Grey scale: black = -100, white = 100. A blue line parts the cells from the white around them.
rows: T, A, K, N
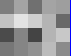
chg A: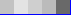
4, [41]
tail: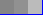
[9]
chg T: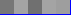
1, [-1]
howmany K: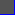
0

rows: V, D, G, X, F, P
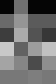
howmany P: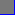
3
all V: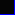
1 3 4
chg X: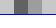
4, [51]

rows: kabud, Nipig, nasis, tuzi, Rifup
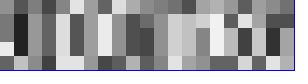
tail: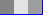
[-22  73  35   9  -1 -11 -38  29  40  19 -27  24   9 -11]
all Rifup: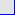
5 6 13 20
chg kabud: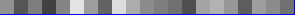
4, [-44]

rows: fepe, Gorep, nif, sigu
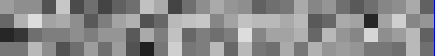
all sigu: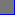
1 2 12 14 19 22 27 28
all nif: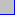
13
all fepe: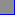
2 3 15 18 29
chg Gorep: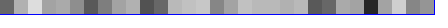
21, [33]
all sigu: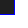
11
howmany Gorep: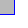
4

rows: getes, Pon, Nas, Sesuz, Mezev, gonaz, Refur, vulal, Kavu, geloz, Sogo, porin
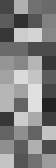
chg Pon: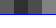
3, [-34]
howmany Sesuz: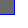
2
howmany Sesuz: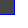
0

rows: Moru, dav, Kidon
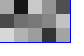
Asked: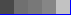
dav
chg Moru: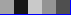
1, [34]

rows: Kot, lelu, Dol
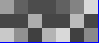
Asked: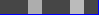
lelu
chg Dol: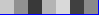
3, [-50]
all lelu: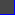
1 2 4 5 7
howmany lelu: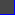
5

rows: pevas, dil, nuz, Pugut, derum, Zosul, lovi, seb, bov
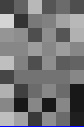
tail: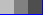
[ 11 -28 -22]
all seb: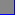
1 3 5
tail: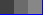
[-16 -81]
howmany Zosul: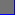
4
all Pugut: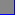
1 2 4 6

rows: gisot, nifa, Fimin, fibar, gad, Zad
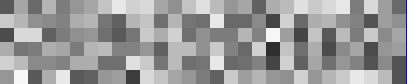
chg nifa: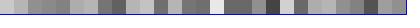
19, [8]
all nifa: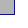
2 7 10 13 24
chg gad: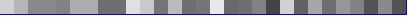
2, [47]
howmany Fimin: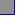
2
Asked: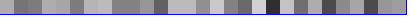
fibar
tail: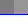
[ 30  53  82  64  70  30  13  53  76  47  18  30 -24  36  47  76  58  70
  82  -3  70  24 -18]
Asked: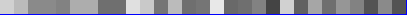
gad

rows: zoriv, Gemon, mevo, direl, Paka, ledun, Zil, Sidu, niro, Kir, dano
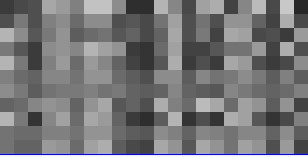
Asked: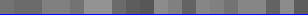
Kir
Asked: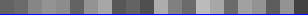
Sidu
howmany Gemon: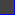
1
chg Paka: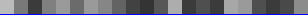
1, [41]
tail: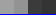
[-16  26 -48 -48 -32 -10 -10  21 -48  36 -38]

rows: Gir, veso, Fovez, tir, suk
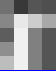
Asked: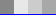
veso
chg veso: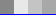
3, [60]
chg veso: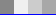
2, [82]

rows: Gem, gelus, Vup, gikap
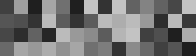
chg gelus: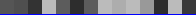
6, [-60]
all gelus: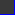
14

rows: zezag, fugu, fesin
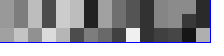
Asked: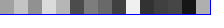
fesin
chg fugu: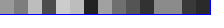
12, [4]

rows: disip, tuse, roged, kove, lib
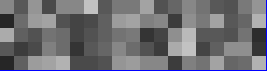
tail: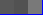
[17]
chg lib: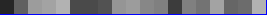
12, [6]
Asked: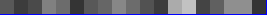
kove
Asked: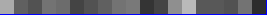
roged
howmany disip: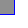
0
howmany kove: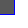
2

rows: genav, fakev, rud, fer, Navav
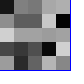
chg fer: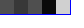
1, [-44]
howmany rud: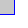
0
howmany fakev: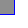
1
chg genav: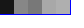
2, [0]
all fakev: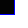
5
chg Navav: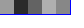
4, [42]
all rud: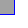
2 3 5

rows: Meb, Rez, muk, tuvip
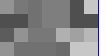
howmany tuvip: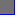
3
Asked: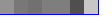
Meb
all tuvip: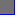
2 3 4
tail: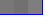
[ -1 -38  56]
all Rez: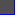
1 2 6 7

